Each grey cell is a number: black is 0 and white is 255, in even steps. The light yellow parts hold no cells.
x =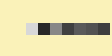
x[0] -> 216
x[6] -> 62
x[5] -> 82

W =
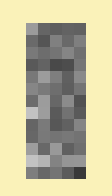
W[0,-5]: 155
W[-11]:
[121, 109, 116, 133, 112]
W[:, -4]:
[101, 85, 109, 99, 156, 122, 156, 157, 122, 121, 104, 180, 103]
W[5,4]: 116
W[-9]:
[120, 156, 126, 96, 138]
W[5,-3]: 110
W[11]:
[194, 180, 131, 149, 150]
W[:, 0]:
[155, 106, 121, 89, 120, 134, 108, 194, 101, 103, 157, 194, 126]
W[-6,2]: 90
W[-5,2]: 87
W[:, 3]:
[99, 105, 133, 77, 96, 94, 139, 114, 97, 120, 96, 149, 91]
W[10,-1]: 111
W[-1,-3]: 116
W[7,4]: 90

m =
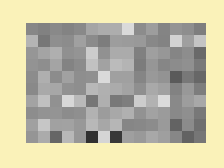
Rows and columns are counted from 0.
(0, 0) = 135
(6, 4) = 185
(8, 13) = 139
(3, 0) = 147
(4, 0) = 140
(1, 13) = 159
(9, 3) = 184
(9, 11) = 159
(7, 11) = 155
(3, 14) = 121
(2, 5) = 204
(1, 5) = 139
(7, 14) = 120
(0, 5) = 165
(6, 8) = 126
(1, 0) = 180
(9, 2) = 102
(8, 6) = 167
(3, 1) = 142
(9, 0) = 149
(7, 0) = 141
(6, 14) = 168
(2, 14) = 105
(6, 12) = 137
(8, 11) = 154
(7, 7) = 168
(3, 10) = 150
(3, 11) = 134
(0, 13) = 142
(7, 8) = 176
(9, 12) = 135
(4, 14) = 103
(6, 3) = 215

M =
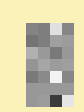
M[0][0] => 132
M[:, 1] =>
[126, 126, 153, 166, 138, 152, 156]
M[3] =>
[149, 166, 156, 159]
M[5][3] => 152
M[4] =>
[122, 138, 243, 135]
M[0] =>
[132, 126, 224, 134]
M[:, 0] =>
[132, 116, 177, 149, 122, 152, 152]

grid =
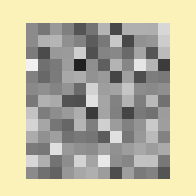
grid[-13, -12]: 139
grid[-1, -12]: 139
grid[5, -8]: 106
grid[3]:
[241, 112, 122, 157, 32, 143, 95, 179, 134, 229, 180, 60]
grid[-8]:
[137, 143, 132, 147, 106, 210, 158, 163, 197, 140, 137, 143]
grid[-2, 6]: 233
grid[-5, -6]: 208
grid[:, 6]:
[180, 120, 132, 95, 154, 158, 165, 164, 208, 92, 162, 233, 156]
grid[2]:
[124, 75, 153, 155, 206, 80, 132, 136, 105, 165, 85, 187]
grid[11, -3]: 194
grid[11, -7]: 164
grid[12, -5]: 77
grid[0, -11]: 118
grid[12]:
[139, 112, 98, 151, 167, 175, 156, 77, 158, 122, 130, 84]
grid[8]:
[212, 166, 118, 102, 181, 126, 208, 156, 129, 148, 201, 158]
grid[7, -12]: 195
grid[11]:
[215, 175, 115, 141, 211, 164, 233, 142, 134, 194, 193, 120]
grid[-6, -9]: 154
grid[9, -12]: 172
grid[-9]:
[129, 104, 123, 168, 173, 146, 154, 69, 160, 78, 125, 121]
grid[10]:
[123, 119, 223, 153, 144, 140, 162, 145, 157, 168, 157, 170]
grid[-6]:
[195, 125, 141, 154, 173, 59, 164, 128, 69, 121, 113, 156]
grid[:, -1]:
[215, 204, 187, 60, 121, 143, 113, 156, 158, 130, 170, 120, 84]
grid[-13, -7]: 116
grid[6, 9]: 126

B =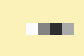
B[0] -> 251
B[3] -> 170
